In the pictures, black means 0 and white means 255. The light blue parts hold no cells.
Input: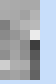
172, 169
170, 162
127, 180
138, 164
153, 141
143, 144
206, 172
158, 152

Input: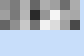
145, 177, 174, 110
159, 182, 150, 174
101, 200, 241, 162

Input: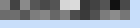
132, 138, 73, 214, 54, 84, 73
108, 88, 134, 128, 58, 124, 118

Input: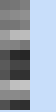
115, 126
133, 144
117, 127
158, 188
132, 119
77, 38
90, 68
83, 49
163, 196
137, 135
80, 47

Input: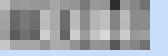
189, 154, 150, 153, 121, 150, 151, 113
163, 121, 188, 110, 139, 191, 185, 139
161, 121, 186, 108, 139, 190, 184, 139
155, 113, 206, 99, 155, 215, 203, 157
199, 166, 147, 168, 118, 147, 148, 114

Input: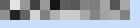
97, 152, 153, 94, 131, 166, 168
144, 98, 128, 203, 167, 163, 129

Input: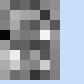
151, 103, 133
123, 165, 54
130, 111, 148
5, 121, 243
155, 97, 82
194, 115, 86
172, 143, 203
159, 123, 94

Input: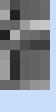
131, 96, 106
168, 97, 105
105, 156, 198
32, 109, 97
100, 77, 62
152, 97, 105
158, 97, 105
158, 97, 105
103, 129, 152
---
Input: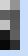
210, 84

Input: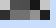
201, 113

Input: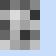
71, 218, 161, 113

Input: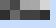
103, 104

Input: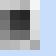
205, 47, 54, 216

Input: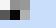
245, 7

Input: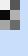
240, 177

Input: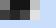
122, 38
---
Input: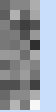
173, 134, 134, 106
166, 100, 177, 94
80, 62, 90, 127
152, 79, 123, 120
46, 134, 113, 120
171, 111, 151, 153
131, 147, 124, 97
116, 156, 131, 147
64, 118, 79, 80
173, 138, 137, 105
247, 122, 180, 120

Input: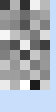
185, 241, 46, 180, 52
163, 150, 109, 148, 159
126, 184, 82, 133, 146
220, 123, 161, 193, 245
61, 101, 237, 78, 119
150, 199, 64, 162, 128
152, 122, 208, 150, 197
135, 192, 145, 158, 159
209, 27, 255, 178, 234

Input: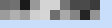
59, 74, 73, 117, 211, 212, 153, 26, 113, 107
148, 36, 133, 169, 110, 213, 207, 158, 176, 156

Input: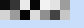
157, 227, 242, 6, 234, 53, 12
198, 67, 143, 220, 5, 156, 211

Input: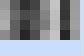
156, 57, 196, 142, 67, 48, 92, 154
157, 53, 190, 131, 81, 74, 105, 165
159, 64, 186, 123, 90, 54, 95, 174
152, 37, 195, 160, 77, 38, 98, 139

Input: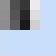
235, 55, 79, 145
221, 39, 85, 143
206, 26, 93, 141
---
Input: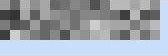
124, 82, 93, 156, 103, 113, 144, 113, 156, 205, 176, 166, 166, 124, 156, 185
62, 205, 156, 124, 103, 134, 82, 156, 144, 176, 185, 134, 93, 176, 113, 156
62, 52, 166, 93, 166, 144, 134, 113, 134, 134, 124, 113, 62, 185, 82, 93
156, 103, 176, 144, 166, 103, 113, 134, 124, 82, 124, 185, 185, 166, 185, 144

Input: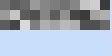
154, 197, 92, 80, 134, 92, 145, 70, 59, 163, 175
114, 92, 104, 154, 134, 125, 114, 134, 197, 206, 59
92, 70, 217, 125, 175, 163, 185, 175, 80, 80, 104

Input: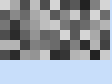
180, 180, 65, 128, 118, 107, 65, 128, 43, 180, 65
213, 169, 77, 190, 77, 213, 65, 88, 34, 128, 213
77, 43, 98, 148, 98, 107, 213, 88, 213, 169, 77
88, 137, 107, 169, 190, 88, 137, 202, 88, 213, 107
118, 53, 128, 157, 190, 202, 118, 88, 107, 148, 180
77, 43, 157, 148, 202, 43, 53, 180, 190, 34, 202

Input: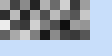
45, 187, 35, 169, 76, 187, 118, 86, 199
236, 76, 57, 208, 127, 76, 15, 158, 149
178, 66, 139, 35, 178, 107, 208, 57, 158
97, 169, 208, 127, 24, 139, 66, 57, 86

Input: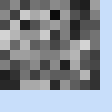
71, 191, 30, 82, 138, 158, 127, 30, 82, 82
93, 138, 62, 115, 104, 138, 127, 40, 30, 158
127, 71, 104, 138, 62, 138, 30, 169, 82, 71
30, 50, 115, 62, 115, 93, 93, 104, 181, 50
211, 181, 148, 148, 202, 50, 127, 40, 93, 115
71, 158, 158, 148, 127, 127, 158, 181, 93, 62
40, 40, 169, 169, 181, 40, 148, 93, 71, 50
191, 104, 181, 93, 115, 71, 104, 169, 211, 115
138, 62, 202, 169, 191, 11, 158, 82, 50, 127

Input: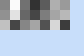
145, 226, 103, 70, 125, 165, 184
134, 250, 113, 50, 92, 175, 154
193, 70, 134, 165, 82, 215, 60
